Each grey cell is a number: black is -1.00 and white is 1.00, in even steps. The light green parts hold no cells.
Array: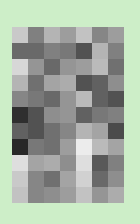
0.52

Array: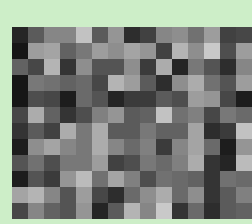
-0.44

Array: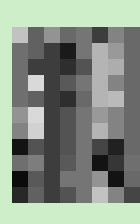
-0.69

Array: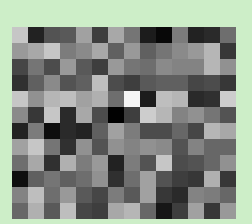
-0.19

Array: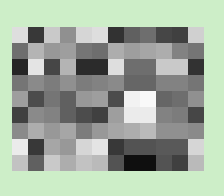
0.52
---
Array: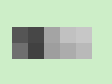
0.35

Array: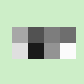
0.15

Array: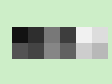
0.61

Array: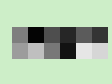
0.80

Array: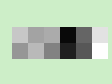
-0.32

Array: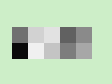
-0.02

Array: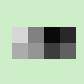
-0.52
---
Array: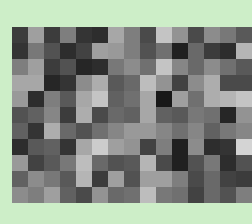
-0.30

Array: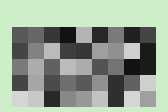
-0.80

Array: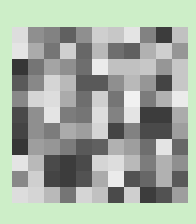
0.56

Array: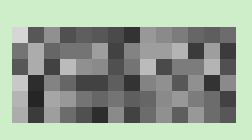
-0.37

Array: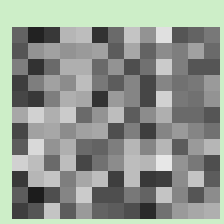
-0.33

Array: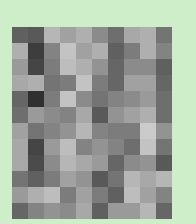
-0.25
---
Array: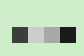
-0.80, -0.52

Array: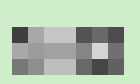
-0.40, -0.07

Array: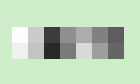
-0.27, 0.88

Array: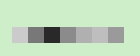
0.21, 0.59

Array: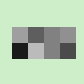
0.13, -0.80

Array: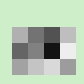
0.49, 0.27

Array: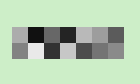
-0.29, 0.02

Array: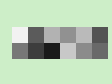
-0.35, -0.07

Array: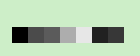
-0.57, -1.00
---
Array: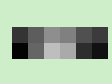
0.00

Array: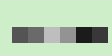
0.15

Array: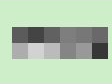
-0.01

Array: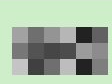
0.43

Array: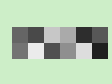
0.33

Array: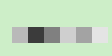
0.62
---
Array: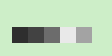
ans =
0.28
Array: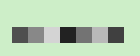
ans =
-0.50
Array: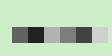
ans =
0.63
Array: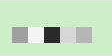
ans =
0.42
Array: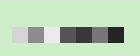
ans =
-0.71
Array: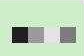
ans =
-0.03
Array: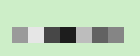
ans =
0.04
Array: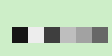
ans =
-0.19
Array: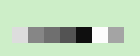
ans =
0.29
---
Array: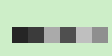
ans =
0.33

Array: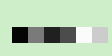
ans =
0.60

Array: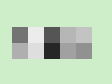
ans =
0.74

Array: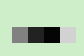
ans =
0.01

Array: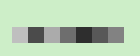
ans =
0.34

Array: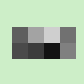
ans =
0.28

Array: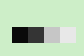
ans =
0.55
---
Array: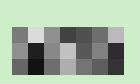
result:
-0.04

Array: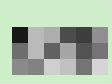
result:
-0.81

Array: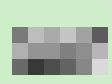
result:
-0.05

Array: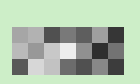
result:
0.30

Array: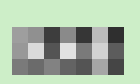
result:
0.24

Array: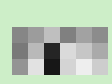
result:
0.05

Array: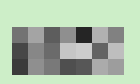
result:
-0.10
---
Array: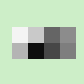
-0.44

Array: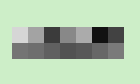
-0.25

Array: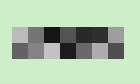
0.52

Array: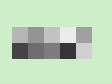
-0.02

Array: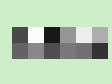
-0.38

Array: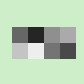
-0.09

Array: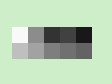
-0.01
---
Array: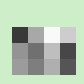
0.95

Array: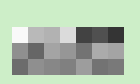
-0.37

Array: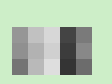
-0.47

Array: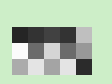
-0.60

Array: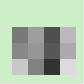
-0.38

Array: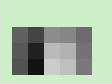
0.05

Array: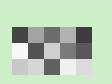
0.39

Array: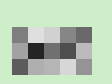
0.05

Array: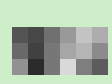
0.54
